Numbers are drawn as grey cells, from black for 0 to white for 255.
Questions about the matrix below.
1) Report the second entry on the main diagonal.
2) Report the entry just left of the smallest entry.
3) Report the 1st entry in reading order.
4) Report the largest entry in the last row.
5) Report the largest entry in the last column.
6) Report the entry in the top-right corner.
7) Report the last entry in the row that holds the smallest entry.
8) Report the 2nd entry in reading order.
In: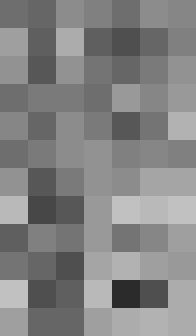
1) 95
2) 185
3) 110
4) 178
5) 193
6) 134
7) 172
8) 102

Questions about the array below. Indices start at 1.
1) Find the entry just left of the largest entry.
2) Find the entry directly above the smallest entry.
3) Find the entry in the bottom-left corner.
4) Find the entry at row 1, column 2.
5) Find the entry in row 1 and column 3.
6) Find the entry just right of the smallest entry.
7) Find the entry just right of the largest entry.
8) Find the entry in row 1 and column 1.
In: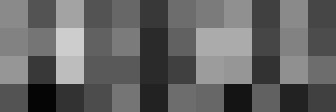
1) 117
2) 56
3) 83
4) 83
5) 163
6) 50
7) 97
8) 138

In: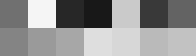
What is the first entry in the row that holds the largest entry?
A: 112
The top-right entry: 99
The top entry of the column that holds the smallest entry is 24
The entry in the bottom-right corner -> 194

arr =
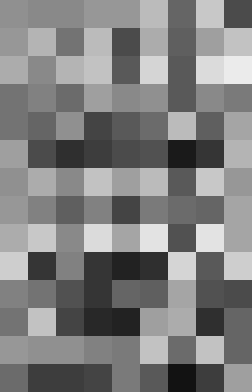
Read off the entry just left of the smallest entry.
89
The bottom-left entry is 107
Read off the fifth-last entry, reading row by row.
122
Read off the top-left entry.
144
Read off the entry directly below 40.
129
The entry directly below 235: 122
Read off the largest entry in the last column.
235
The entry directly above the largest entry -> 194
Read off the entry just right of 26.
53
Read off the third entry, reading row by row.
137
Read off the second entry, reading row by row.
137
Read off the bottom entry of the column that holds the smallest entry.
18
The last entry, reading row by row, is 159
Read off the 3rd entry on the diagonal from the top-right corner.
89
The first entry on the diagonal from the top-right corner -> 75
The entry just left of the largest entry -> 219
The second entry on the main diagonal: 180
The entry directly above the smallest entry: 107
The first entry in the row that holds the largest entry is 172
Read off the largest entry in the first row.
200
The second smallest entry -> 26

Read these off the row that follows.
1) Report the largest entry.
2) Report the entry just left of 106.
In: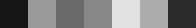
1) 225
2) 153

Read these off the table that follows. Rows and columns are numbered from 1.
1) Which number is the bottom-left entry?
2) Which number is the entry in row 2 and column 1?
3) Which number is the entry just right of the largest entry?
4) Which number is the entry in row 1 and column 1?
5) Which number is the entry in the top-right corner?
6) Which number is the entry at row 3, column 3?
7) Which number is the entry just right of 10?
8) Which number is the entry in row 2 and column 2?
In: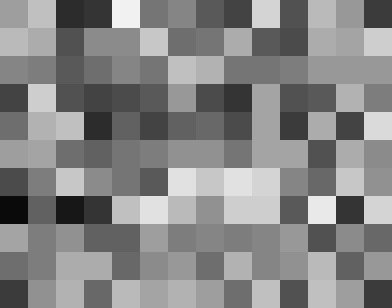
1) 59
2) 186
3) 117
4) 158
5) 59
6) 89
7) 97
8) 172

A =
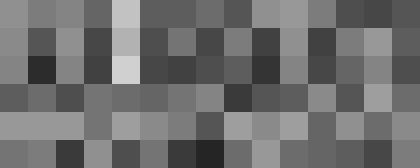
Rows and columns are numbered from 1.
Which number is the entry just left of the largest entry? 65
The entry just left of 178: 71
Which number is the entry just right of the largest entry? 71
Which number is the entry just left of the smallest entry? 58
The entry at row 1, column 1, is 144
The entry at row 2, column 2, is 85
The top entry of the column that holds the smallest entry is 108
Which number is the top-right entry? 85
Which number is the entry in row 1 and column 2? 124
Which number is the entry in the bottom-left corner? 116
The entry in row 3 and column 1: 132
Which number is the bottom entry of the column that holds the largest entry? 78
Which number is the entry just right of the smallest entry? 108
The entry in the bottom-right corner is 124
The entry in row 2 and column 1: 138
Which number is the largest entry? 208
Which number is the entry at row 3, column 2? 44
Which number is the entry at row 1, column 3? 132
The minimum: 37
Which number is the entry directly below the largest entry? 108

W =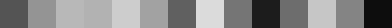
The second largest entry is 205
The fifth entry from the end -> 28
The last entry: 13
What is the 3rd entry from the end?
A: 198
